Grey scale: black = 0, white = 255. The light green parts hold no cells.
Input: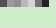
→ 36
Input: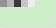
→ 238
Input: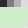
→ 220
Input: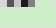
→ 128
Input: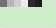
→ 29
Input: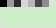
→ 140
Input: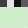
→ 91
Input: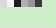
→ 58
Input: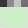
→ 113
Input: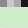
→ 25
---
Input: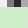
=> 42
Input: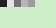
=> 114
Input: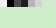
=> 76
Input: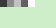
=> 193
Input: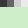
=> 208
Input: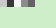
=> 245
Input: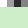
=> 44
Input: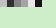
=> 132
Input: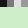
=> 224
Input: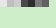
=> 204
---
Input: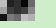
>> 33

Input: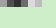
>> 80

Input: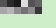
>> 42

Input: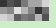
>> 81

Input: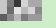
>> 125

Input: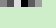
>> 81

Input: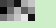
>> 78
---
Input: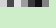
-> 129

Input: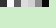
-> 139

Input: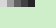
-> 97

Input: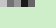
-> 114

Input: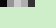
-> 149

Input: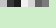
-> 123

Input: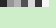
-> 150

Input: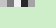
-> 165

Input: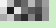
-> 131
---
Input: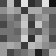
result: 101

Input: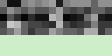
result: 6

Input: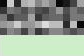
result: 120

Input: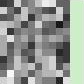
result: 86

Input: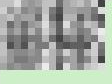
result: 180

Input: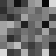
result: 75

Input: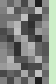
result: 114

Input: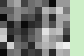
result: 10

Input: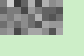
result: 140
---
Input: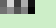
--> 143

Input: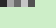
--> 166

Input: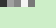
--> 160

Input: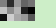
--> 207

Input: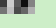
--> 192

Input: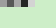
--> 88

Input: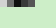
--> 112
